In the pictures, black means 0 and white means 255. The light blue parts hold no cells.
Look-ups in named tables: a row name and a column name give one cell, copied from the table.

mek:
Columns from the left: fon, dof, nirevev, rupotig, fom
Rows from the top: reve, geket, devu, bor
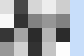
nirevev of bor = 50
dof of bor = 209
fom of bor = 253
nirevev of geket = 130
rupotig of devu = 180
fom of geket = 129
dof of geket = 51
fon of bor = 151
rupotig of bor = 196
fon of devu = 54
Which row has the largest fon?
geket

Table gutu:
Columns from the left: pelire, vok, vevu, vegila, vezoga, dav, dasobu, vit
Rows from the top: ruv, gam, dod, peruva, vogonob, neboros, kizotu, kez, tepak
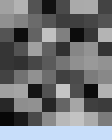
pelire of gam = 144
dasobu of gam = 70
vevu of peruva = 161
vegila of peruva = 97
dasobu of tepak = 171
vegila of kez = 37
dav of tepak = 195
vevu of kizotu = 20
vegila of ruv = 17
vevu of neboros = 145
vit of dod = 180
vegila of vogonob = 90
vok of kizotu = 165
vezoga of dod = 128
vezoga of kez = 101
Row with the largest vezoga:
kizotu

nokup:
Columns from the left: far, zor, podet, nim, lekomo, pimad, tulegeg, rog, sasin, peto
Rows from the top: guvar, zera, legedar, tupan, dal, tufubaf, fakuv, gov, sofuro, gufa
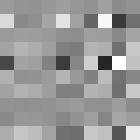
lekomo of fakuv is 128
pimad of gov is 155
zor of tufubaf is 145
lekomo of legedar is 143
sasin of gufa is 86
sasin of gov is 157
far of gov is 147
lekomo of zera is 227
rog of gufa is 192
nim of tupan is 159
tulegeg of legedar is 159
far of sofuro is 138
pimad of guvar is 150
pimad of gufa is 110
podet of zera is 143
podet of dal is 159
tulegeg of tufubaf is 130
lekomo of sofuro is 135

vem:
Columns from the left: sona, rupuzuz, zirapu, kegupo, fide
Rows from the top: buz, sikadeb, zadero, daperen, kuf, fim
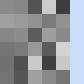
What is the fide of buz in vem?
61
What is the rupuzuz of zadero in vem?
140
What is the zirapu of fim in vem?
159
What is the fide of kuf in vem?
200
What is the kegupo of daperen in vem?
91
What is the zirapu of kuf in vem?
202
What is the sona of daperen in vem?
117
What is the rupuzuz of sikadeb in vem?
154
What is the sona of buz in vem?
139
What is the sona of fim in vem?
114
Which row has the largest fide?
daperen

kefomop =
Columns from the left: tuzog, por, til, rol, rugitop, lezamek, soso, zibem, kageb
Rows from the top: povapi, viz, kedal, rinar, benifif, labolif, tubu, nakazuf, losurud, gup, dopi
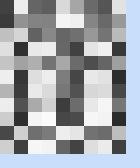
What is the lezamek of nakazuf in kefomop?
108
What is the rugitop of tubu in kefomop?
119
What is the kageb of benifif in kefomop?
159
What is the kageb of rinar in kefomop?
56
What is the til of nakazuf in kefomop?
170
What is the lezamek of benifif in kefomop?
107
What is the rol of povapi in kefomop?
94
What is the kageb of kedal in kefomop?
186
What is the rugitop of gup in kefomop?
238
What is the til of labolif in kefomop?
222
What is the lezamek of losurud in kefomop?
75
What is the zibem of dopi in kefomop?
235
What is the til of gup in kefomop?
111
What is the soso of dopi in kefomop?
222
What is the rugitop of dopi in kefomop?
101
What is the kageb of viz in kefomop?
152
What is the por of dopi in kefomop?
64
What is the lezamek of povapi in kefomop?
166
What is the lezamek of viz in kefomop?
240
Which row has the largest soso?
losurud

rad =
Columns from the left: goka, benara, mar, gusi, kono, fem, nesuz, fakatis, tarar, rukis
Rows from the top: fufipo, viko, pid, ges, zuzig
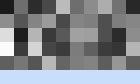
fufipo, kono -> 187
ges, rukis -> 181
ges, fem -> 124
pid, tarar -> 43
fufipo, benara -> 110
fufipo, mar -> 44
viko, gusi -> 155
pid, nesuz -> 159
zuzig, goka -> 95
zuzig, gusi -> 183
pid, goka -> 221
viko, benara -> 85
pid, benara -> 28
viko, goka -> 141
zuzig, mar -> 85
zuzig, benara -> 119
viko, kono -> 73
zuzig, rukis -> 93
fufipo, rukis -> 40
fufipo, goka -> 27

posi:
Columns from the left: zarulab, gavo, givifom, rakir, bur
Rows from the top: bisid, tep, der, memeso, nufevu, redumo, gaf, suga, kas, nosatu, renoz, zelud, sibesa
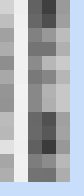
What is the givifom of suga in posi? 136
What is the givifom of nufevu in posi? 139
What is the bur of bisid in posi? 154
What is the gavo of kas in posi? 240
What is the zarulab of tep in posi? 190
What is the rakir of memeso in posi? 116
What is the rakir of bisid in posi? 63
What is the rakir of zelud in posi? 140
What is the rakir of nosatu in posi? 88
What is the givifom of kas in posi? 104
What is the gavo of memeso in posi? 241
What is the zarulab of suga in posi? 147
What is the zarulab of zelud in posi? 166
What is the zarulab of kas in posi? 187
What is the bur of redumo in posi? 182
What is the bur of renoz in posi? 152
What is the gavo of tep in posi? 240
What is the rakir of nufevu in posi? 183
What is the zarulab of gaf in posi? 149
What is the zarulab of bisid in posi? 210

